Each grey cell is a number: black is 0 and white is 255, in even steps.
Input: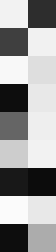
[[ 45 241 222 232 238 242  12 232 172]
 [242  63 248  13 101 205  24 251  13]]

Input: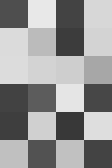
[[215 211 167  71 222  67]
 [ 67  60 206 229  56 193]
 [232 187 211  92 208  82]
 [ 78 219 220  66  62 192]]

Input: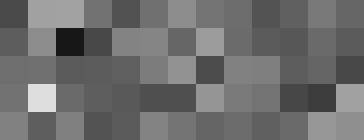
[[102  91  72 161 143]
 [121 106 100  60 150]
 [ 96  87  93  71 106]
 [ 83  91 127 115  96]
 [109 107 129 122 108]
 [115 155  76 149 100]
 [141 102 146  79 115]
 [112 133 124  79 131]
 [ 82 131  95  89  90]
 [114  72  92  94  83]
 [162  23  90 106 128]
 [161 140 112 222  94]
 [ 74  93 110 114 129]]

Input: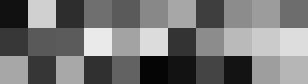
[[109 221 182]
 [156 203 158]
 [140 186  19]
 [ 62 140  68]
 [167  51  18]
 [136 220   5]
 [ 90 163  98]
 [111 234  48]
 [ 45  91 168]
 [208  89  54]
 [ 17  55 167]]

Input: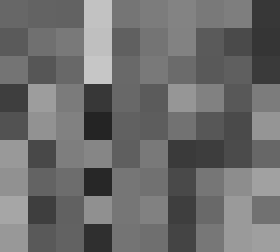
[[ 55  53  58 124 149 103 161 113 159]
 [126  74  95  88  74  75 141 154 154]
 [121  90  89 129  87  61 118 105 119]
 [131 130 107 150 114  58  73  62  68]
 [124 116 121  91  93 121 113 129 111]
 [117  96 105 104  97  95 118 118 116]
 [194 191 198  55  36 134  39 144  47]
 [ 98 121 104 123 129 126 109  97  98]
 [ 99 112  86 157 146  72  99  62  89]
 [103  90 116  62  82 153 145 166 152]]

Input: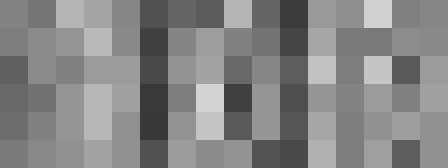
[[134 137 155 160 144 145]
 [128 140  89 128 158  93]
 [209 121 197 155 145 159]
 [142 121 125 131 126 125]
 [153 166 194 150 167 177]
 [ 60  69  93  79  86  73]
 [101 116 134 149 150  83]
 [181 129 104  64  89 148]
 [ 92 157 163 211 196 139]
 [101 133 147 125 147 156]
 [ 81  64  73  57  56  82]
 [134 137 155 160 144 145]
 [164 185 155 184 184 163]
 [181 149 129 149 149 145]
 [117 138 139 114 129 136]
 [131 126  96 104 108 122]]
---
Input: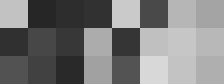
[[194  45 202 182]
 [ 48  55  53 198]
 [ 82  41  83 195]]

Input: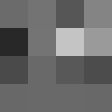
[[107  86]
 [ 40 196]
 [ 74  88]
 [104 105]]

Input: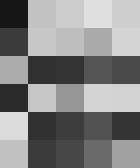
[[ 22 204 206]
 [ 59 190 212]
 [172  52  74]
 [ 43 150 210]
 [219  61  52]
 [193  71 161]]

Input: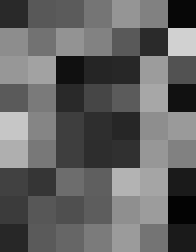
[[ 41  91 149   7]
 [141 147  89 209]
 [151  16  39  82]
 [ 90  41  91  17]
 [198  62  38 154]
 [175  62  48 129]
 [ 65 109 179  26]
 [ 59  79 143   3]
 [ 39 102 155  26]]

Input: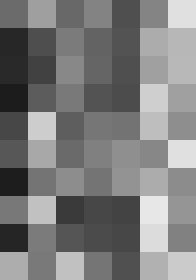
[[107 104  79 224]
 [ 39 123  83 183]
 [ 41 136  79 184]
 [ 28 121  76 160]
 [ 71  94 115 142]
 [ 87 106 143 224]
 [ 29 141 147 140]
 [120  58  67 149]
 [ 37  85  71 129]
 [173 193  80 203]]

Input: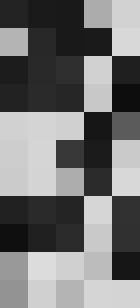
[[ 35  25 210]
 [180  25 216]
 [ 28  47  31]
 [ 34  38  13]
 [209 208  91]
 [205  56 202]
 [203 173 216]
 [ 33  36  49]
 [ 15  43  48]
 [153 208  22]
 [147 180 212]]

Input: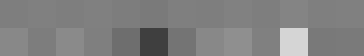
[[126 126 125 127 129 132 128]
 [136 138 110 116 143 213 122]]
